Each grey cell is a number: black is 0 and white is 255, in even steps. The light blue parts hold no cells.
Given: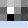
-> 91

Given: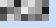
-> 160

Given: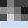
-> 141

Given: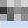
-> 196

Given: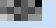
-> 58

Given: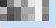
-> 106
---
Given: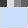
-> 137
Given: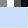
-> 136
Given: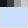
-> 157
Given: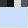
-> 89
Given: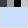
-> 157
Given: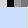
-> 153
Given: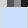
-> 143
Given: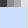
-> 171
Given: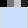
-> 120
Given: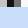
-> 195
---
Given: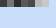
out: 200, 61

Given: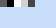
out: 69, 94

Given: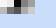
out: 159, 187

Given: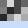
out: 100, 41

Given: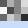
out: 219, 106

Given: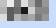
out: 150, 221

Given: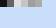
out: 171, 19

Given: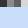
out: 215, 51

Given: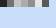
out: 89, 36

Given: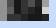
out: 159, 146
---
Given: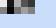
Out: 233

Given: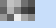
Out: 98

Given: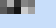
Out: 104

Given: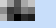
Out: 140

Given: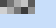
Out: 75

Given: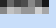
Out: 37
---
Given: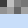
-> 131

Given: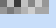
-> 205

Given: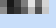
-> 109

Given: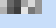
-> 216

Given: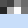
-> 148

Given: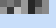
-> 67

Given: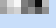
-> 11

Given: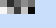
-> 140

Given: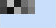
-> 111

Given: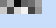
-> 111
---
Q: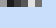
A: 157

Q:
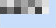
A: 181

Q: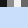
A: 21

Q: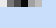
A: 234

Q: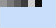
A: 149

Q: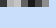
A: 55
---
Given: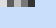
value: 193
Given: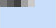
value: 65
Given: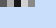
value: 25
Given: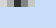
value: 50
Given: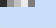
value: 192
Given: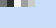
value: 244
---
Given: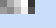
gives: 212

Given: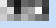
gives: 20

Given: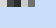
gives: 44

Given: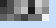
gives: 138

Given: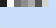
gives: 113

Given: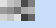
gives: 181

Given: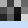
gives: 187

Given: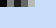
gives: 32

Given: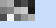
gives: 51
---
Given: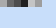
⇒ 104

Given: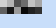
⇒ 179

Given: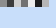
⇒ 60

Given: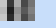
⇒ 57

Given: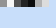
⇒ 246

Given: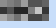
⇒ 127
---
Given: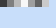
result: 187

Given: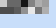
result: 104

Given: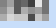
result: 90

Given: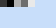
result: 178

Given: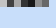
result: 168

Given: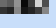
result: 146
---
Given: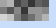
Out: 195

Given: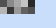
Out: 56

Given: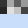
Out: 223

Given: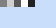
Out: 207

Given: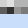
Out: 49

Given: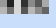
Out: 112
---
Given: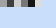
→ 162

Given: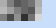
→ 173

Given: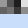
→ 152

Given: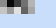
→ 139

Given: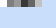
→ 252

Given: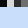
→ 8

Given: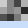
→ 204

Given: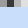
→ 156
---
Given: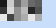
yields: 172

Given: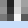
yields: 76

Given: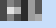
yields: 43

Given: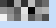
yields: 92

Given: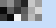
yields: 105

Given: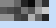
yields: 175
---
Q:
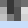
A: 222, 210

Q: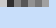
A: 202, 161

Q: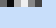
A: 239, 180

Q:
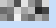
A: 240, 227

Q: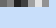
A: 227, 160

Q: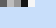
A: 245, 189
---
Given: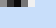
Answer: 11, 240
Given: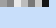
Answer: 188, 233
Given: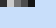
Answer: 116, 203
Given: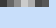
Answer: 203, 203
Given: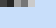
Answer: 161, 202
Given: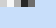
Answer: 177, 247
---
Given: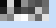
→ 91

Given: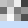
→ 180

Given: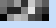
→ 201

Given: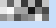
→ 178

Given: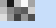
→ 194

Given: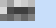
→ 216

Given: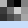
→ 32
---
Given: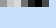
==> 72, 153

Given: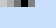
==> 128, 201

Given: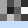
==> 47, 107

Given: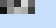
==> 104, 17

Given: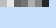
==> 38, 190

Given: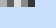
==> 54, 177

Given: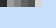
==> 214, 43

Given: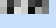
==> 111, 179
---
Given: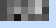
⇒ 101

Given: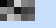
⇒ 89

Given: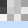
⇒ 230

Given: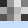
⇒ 198

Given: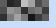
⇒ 61

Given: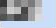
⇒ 161

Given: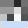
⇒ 250

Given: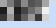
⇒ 56

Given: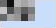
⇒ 53

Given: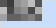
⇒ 129
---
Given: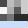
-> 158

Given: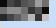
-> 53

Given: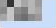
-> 197

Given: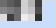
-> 78

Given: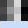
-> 216

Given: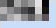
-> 169

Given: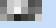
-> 217

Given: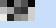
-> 122

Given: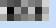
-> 74

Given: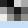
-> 213
